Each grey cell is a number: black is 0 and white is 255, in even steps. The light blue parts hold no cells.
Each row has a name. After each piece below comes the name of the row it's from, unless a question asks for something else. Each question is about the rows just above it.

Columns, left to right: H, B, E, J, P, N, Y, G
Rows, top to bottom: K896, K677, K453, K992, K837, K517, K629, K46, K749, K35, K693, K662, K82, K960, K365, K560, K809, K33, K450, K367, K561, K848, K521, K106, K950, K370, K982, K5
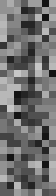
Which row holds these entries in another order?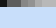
K106
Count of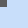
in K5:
3
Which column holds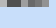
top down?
N
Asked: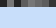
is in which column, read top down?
J
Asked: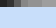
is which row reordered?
K677
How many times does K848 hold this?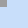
3
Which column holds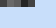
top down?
P

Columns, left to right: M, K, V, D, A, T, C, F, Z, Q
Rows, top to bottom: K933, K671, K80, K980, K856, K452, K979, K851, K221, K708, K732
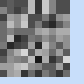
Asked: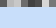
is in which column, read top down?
D
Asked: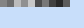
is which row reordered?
K980
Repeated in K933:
[77]
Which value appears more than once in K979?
[40]
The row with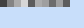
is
K851

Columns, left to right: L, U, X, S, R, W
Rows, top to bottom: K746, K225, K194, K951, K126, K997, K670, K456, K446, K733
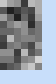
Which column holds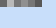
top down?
U
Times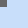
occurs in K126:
3

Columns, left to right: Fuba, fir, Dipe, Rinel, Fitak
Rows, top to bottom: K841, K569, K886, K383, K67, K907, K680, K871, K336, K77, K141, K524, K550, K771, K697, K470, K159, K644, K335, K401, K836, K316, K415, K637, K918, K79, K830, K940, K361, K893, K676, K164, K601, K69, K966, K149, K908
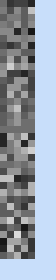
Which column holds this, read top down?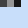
Fuba
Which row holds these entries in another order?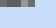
K676
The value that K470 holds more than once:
[78]

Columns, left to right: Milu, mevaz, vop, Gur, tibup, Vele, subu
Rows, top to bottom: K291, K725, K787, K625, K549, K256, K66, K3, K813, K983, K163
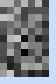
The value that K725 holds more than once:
[81]
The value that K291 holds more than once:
[182]
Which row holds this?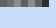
K625

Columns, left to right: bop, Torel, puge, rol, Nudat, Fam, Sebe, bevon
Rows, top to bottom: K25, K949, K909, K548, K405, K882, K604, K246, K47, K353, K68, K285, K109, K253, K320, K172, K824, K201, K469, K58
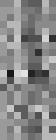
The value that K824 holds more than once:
[80]
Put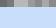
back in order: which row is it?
K58
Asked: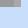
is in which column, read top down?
bop
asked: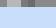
K548
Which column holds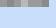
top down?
bop
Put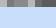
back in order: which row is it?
K25
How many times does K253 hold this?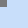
2

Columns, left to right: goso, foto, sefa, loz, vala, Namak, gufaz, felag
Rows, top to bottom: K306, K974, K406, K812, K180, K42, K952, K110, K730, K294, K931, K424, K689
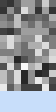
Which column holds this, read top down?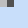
goso
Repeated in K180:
[158]
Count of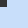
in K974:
3
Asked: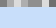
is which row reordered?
K42
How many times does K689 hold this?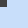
4

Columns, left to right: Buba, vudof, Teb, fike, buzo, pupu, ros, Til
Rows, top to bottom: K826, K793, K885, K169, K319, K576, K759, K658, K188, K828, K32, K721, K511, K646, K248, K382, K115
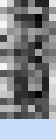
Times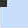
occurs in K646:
2
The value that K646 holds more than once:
[47]

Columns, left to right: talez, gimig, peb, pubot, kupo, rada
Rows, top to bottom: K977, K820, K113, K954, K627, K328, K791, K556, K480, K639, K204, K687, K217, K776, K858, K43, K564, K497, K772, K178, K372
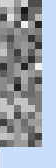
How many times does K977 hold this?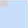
3
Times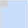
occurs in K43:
0
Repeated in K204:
[154]
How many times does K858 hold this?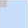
3
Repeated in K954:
[154]

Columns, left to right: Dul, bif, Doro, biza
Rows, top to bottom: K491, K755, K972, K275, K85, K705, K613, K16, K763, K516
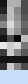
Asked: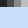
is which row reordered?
K755
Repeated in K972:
[88]
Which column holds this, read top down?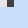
Dul
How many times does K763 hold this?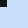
4
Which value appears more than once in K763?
[20]

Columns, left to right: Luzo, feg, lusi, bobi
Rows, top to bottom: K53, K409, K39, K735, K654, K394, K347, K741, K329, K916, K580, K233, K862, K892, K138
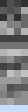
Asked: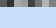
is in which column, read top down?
Luzo
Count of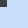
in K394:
4
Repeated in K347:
[116]
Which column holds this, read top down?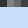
lusi

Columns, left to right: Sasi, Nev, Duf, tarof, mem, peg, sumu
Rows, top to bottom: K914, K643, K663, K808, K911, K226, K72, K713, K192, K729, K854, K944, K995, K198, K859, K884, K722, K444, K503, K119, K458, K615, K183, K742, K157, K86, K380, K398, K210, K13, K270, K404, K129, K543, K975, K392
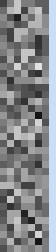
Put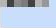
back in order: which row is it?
K129
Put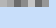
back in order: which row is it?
K503
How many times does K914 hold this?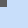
2
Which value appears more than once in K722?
[151]
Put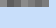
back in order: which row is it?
K183

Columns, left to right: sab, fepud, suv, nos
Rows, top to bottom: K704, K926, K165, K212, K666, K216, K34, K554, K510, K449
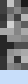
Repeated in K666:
[169]
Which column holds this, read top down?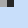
sab
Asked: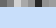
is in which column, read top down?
fepud
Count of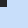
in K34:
2

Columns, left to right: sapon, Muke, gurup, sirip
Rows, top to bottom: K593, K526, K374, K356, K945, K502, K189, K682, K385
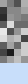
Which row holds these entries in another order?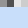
K945
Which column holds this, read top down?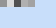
Muke

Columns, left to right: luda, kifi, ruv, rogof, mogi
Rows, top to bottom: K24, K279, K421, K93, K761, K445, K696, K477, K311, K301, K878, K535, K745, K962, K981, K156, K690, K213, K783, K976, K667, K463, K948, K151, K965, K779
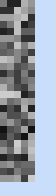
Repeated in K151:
[107]
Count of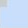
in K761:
0
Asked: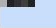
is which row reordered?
K948
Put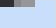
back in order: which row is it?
K445
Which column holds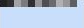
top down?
kifi
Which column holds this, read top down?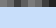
rogof
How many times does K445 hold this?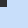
2

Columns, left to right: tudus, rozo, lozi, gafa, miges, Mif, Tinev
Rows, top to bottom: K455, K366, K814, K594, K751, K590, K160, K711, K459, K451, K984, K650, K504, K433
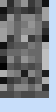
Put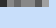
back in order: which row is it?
K504
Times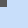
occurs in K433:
3
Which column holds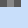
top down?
Mif
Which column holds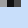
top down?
tudus
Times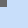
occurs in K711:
4
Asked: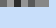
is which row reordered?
K814

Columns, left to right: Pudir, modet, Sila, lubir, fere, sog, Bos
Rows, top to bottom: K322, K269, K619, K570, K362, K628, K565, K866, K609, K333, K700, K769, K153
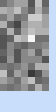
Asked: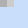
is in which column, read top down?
sog
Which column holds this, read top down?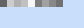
fere
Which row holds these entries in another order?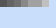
K322
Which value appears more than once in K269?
[176]
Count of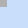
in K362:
3
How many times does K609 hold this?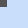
3

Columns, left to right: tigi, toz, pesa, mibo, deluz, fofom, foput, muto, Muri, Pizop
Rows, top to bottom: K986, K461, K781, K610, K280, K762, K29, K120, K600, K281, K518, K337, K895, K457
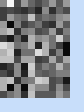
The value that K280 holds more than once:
[126]
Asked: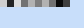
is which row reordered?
K120
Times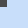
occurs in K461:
3
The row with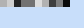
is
K120
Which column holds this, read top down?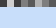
Muri
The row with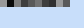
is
K610

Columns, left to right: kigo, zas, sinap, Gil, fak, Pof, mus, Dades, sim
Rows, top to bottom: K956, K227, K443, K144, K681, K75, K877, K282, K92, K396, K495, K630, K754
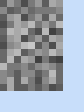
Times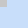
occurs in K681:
0
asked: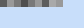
K956

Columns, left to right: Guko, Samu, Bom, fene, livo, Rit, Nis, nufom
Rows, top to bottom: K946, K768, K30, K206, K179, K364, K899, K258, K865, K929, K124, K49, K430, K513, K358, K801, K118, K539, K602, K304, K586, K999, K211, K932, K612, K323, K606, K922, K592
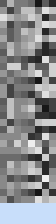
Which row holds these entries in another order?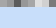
K364
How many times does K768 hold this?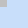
3
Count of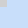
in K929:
3
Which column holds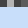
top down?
Samu
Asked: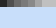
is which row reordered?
K932

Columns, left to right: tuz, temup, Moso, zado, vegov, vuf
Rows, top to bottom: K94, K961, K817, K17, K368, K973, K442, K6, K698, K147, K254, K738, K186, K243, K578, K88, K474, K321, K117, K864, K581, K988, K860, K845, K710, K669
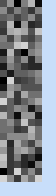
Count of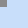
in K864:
3
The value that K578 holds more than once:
[96]
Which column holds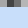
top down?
temup
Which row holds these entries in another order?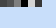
K738
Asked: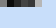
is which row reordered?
K845
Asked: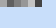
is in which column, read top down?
zado
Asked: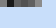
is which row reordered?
K88

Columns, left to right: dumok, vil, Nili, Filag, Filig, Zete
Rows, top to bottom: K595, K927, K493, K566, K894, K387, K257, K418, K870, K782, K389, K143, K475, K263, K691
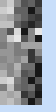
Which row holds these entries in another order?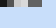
K927
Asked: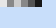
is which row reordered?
K387
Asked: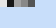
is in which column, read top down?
Zete
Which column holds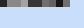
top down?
Filig
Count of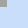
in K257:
3
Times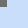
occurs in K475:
2

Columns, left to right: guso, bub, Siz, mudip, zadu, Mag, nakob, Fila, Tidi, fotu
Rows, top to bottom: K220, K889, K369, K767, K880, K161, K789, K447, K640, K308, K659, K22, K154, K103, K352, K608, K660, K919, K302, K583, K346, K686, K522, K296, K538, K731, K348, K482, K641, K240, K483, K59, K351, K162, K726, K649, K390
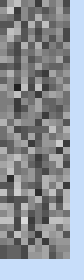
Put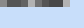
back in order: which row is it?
K641
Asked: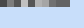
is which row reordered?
K767
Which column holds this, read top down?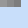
Tidi

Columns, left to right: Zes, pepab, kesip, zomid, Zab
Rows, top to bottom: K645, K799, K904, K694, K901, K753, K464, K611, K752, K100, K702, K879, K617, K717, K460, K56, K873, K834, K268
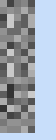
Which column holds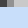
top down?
pepab
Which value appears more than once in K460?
[82]
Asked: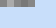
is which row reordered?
K753
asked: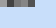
K645
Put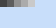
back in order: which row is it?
K904

